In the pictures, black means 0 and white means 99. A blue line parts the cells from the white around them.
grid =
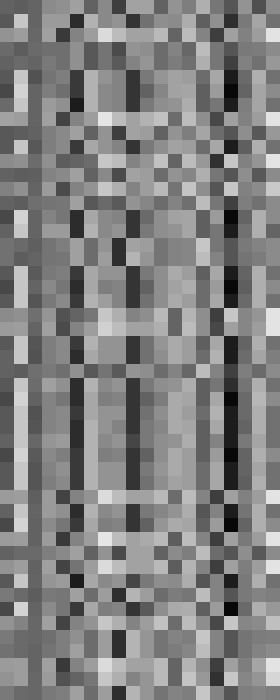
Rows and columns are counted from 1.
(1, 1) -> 38
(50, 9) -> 18
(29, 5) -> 46
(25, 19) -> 68
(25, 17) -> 11
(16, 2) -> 82
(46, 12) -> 45
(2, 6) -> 17
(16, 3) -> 39
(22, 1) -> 34
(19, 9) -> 18
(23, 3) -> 43
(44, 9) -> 51
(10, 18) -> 55
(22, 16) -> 65
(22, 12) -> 55
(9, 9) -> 73
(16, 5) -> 46
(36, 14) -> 73
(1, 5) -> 56
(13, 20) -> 54
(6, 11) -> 47
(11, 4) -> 49
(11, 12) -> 55
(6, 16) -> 65
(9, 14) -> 73
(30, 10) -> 20
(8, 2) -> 77
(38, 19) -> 68
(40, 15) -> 73
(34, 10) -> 20
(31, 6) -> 17
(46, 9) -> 18
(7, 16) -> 60
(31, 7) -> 69
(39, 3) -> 38
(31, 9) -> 51
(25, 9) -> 57
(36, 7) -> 57

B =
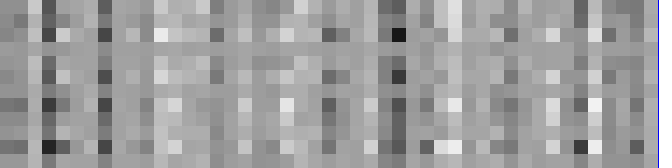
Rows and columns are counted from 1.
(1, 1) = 56
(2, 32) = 74
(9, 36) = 58
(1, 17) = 60
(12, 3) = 70
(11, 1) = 45
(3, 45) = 60
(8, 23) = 63
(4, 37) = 61
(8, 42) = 39
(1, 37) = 54
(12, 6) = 63
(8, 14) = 64
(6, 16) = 47
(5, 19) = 56
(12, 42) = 52
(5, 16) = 53
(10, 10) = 66
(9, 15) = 62
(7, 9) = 63
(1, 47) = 66
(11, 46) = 36
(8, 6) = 61
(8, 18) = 79
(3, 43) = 86
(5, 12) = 75
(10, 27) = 67
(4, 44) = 61
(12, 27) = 66
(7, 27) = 67
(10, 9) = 63
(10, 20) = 64
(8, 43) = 94
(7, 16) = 61
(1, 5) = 62
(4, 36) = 58
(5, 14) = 68
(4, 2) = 59
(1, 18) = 64
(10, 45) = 60

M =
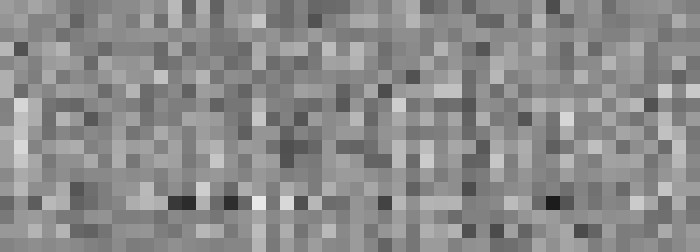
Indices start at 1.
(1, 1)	61
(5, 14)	54
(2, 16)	43
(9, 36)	47
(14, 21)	66
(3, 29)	55
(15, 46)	79
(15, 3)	36
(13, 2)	66
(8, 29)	80
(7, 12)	47
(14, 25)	58
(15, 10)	67
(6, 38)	54
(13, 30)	48
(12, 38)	66
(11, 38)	67
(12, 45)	62
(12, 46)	64
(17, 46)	49
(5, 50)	45
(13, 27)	56
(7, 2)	42
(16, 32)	51
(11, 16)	69
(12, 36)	77
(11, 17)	53
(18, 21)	61
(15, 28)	26
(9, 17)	48
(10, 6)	47
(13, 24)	57
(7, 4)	52
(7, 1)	68
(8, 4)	45
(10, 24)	54
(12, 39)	51
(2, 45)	47
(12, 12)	64
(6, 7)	51

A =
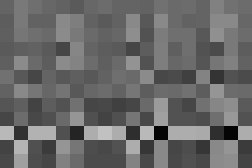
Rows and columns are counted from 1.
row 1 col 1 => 39
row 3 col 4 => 41
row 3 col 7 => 41
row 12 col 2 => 62
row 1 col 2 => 47
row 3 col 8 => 38
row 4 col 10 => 27
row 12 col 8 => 29
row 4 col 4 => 35
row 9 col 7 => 31
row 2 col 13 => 41
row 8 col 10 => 27
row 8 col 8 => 28
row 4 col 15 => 32
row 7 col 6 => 34
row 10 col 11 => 72
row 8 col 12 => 60
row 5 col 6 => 51
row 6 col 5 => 34
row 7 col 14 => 44
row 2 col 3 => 38
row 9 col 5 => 41
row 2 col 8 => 35
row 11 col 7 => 30
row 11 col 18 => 23
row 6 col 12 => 28
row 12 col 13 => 28
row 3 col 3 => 43
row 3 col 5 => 54
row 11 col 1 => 26
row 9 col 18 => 32
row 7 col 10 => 46
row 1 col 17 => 44
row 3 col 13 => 43
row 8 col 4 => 36
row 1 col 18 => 42
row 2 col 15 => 39

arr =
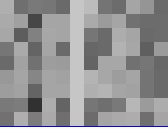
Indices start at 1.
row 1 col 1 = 68
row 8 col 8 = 43
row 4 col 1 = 46
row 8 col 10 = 71
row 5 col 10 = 44
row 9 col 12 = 64
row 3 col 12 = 42
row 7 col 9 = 64
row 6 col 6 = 77
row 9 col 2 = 68
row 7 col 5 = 64
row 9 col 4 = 66
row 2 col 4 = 64
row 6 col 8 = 65
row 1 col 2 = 43
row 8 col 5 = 39
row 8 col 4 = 67
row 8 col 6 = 77
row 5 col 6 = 77
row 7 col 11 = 45
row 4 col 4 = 64
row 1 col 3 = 47
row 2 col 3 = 27
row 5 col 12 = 40
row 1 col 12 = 41
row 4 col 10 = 65
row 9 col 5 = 43
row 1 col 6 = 77
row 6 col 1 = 59
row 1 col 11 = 58
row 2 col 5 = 64
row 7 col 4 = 64
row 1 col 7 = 73
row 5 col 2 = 63

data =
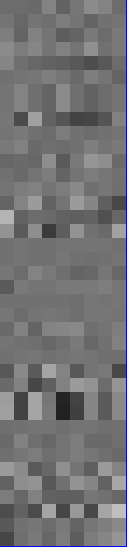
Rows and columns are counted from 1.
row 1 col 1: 42
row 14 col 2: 48
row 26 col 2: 45
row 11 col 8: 45
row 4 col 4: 45
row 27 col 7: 45
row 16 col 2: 38
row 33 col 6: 48
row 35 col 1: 38
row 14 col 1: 45
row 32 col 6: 48
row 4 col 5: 50
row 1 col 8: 51
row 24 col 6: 53
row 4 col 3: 52
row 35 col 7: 52
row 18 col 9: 44
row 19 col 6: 44
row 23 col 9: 45
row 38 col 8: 49
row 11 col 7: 49
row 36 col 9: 40
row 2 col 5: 48
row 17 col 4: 23
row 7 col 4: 39
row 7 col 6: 43
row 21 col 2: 47
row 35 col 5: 44
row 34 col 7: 37
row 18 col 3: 44
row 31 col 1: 43
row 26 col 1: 44
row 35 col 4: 34
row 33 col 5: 45
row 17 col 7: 44
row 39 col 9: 58
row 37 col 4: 64
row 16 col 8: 31
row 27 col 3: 35

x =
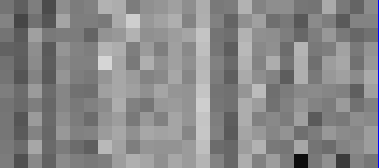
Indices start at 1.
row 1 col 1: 45
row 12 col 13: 65
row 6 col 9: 65
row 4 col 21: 42
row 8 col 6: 47
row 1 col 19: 51
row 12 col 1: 48
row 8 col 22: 58
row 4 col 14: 53
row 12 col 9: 61
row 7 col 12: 64
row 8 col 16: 46
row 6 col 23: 47
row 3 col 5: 48
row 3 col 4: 47
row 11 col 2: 42
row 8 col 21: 50
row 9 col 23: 35
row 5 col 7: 50
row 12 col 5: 54
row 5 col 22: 68
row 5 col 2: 36
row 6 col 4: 35
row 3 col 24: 59
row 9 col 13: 64
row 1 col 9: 67
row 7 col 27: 62
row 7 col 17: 44
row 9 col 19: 50
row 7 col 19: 73
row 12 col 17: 40
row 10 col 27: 61
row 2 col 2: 27
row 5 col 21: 45
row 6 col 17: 37
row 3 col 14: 64
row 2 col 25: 35
